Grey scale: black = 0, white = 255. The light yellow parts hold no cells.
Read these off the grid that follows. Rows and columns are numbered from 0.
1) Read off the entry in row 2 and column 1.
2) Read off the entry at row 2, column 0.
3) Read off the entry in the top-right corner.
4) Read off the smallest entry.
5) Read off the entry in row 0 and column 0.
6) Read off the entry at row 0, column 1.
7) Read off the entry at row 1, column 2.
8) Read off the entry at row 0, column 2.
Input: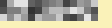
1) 141
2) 213
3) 200
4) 50
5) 66
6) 170
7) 126
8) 227

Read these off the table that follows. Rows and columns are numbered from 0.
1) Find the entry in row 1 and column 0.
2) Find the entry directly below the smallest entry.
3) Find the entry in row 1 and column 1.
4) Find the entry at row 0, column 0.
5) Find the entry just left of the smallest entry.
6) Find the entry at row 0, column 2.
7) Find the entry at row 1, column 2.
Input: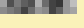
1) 138
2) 95
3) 122
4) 163
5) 67
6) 122
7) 108

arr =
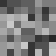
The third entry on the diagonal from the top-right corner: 138
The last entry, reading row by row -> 200
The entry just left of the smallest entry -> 69
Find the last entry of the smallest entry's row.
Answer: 40
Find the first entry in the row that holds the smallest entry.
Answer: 138
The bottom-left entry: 152
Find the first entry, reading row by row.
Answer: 53
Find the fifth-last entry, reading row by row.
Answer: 110
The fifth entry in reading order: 95
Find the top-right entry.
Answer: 125
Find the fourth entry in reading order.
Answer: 95
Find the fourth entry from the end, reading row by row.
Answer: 53
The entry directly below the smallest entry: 184
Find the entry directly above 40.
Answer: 138

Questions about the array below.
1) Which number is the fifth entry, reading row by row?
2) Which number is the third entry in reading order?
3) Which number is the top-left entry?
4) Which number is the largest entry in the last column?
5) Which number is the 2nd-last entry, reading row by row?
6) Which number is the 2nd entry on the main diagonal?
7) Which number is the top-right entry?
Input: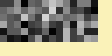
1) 101
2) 140
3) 63
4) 167
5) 167
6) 125
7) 19

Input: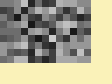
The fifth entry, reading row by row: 38
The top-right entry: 138
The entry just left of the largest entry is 64
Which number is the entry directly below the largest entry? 38
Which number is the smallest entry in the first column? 64
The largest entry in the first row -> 192
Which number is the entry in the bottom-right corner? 151
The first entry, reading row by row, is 123
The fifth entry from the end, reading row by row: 167
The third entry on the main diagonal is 24
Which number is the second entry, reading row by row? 123
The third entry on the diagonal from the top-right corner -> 80
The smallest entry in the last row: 38
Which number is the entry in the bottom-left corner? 109
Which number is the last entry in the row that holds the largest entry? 151
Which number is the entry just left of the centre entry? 167

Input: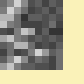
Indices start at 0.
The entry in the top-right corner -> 79
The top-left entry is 110
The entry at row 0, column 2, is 210
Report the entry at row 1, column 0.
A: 125
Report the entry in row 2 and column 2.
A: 110
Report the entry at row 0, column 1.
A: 139
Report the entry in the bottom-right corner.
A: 110
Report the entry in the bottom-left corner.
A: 153
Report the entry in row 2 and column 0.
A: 180
